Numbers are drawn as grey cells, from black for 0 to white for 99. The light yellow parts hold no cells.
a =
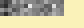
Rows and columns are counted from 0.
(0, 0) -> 36
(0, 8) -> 52
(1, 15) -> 51
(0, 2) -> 33
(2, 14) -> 57
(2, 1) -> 46
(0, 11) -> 66
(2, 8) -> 49
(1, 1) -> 17
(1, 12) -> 39
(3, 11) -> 42
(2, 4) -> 40
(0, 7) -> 53
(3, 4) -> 48
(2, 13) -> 61
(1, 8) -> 56
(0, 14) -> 49
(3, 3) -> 58
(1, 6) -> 30
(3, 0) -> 36

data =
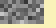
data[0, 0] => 43
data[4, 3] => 56
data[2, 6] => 35
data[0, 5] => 37
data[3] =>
[77, 68, 48, 30, 59, 43, 39, 57, 61, 41, 36]
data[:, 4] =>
[54, 53, 40, 59, 35, 60]
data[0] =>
[43, 40, 57, 35, 54, 37, 21, 61, 41, 54, 46]
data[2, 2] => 60
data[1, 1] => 48
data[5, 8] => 55
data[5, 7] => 54
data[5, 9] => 46
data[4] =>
[37, 52, 41, 56, 35, 40, 59, 22, 35, 41, 54]
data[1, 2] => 31

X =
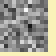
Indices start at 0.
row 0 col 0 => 46
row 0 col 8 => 60
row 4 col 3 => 31
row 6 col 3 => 49
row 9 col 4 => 38
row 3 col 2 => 57
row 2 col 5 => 60
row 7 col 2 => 63
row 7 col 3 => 38
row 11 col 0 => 78
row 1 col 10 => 39
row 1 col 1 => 19
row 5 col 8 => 74
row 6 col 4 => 56
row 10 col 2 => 57
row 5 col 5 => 47
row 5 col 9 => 69
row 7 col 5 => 56
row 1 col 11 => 45
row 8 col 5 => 50
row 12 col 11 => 45
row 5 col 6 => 30
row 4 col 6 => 66
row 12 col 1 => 58
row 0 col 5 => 60
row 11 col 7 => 39
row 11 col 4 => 45
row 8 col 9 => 57
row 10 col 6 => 63
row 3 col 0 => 34
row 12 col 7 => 83
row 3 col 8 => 69
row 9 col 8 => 42
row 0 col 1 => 61

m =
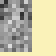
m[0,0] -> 60
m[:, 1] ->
[18, 34, 70, 41, 57, 60, 70, 73, 60, 63, 65, 56, 49]
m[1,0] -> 21
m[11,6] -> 69
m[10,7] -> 54
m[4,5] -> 25
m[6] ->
[62, 70, 62, 54, 73, 49, 61, 45]
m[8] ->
[59, 60, 66, 54, 64, 41, 57, 53]
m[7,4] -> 51
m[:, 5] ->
[40, 34, 70, 19, 25, 67, 49, 57, 41, 52, 60, 40, 53]
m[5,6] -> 60
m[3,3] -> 71
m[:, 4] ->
[59, 59, 72, 67, 78, 70, 73, 51, 64, 46, 71, 54, 65]
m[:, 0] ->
[60, 21, 44, 37, 24, 55, 62, 61, 59, 55, 63, 43, 66]
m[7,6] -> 60
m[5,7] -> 47
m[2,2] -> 58
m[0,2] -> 58
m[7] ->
[61, 73, 55, 78, 51, 57, 60, 67]
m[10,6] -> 52
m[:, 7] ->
[53, 48, 60, 35, 29, 47, 45, 67, 53, 57, 54, 52, 48]
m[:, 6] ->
[80, 40, 42, 60, 61, 60, 61, 60, 57, 79, 52, 69, 76]
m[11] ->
[43, 56, 85, 51, 54, 40, 69, 52]
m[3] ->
[37, 41, 44, 71, 67, 19, 60, 35]

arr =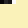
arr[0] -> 2
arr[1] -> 15

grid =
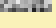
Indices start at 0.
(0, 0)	70
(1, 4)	59
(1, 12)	50
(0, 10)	38
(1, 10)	54
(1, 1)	81
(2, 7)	72
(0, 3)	70
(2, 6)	32
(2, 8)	12
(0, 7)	72
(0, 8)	60
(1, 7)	66
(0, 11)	79

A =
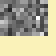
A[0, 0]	48
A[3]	[29, 42, 43, 34, 68, 47, 54, 35, 60, 27, 50, 26]
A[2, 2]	14
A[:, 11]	[67, 22, 51, 26, 49, 62, 39, 54, 26]
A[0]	[48, 46, 45, 38, 49, 61, 60, 40, 57, 27, 72, 67]
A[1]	[54, 64, 25, 41, 47, 47, 49, 28, 45, 41, 29, 22]
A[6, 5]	40
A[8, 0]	51
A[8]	[51, 40, 21, 36, 69, 48, 49, 50, 65, 63, 86, 26]
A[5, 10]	29
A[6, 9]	61
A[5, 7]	52
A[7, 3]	40
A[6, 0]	61
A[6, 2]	37
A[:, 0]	[48, 54, 60, 29, 40, 78, 61, 44, 51]
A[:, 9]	[27, 41, 29, 27, 98, 68, 61, 36, 63]
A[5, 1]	70
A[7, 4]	42
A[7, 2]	22
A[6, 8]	24
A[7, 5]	57
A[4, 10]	31

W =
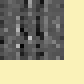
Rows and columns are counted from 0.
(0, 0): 31
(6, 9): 13
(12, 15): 31
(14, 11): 42
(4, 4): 56
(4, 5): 17
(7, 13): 32
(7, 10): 35
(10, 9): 34
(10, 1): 34
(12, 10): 32
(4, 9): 11
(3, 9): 32
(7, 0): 34
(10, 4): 36
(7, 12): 30
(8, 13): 33
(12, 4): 33
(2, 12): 34
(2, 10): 32
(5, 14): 42
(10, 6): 34
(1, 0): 24
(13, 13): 32
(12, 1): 38
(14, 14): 49
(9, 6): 18
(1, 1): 30
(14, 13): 33
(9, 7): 75
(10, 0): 7
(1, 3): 38
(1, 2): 36
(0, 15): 33
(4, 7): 34
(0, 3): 37
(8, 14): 35
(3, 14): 35

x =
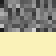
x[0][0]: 11
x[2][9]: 61
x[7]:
[10, 36, 51, 59, 65, 29, 52, 54, 80, 21, 37, 22, 53, 28]
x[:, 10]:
[47, 45, 46, 45, 50, 40, 48, 37]
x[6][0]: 74
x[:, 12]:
[49, 52, 52, 43, 18, 58, 39, 53]
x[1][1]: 33
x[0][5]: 34
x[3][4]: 26
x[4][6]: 51
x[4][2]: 30
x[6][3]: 31
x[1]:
[19, 33, 61, 48, 70, 39, 47, 45, 60, 24, 45, 23, 52, 29]
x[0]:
[11, 38, 53, 55, 50, 34, 36, 39, 54, 22, 47, 29, 49, 27]
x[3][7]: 49
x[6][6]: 27
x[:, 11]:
[29, 23, 41, 56, 54, 45, 41, 22]
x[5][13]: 34
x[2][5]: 56
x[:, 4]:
[50, 70, 18, 26, 48, 48, 32, 65]
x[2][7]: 35
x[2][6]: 34
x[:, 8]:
[54, 60, 32, 23, 32, 53, 48, 80]
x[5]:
[43, 45, 39, 48, 48, 39, 37, 42, 53, 33, 40, 45, 58, 34]
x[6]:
[74, 37, 46, 31, 32, 42, 27, 49, 48, 63, 48, 41, 39, 49]
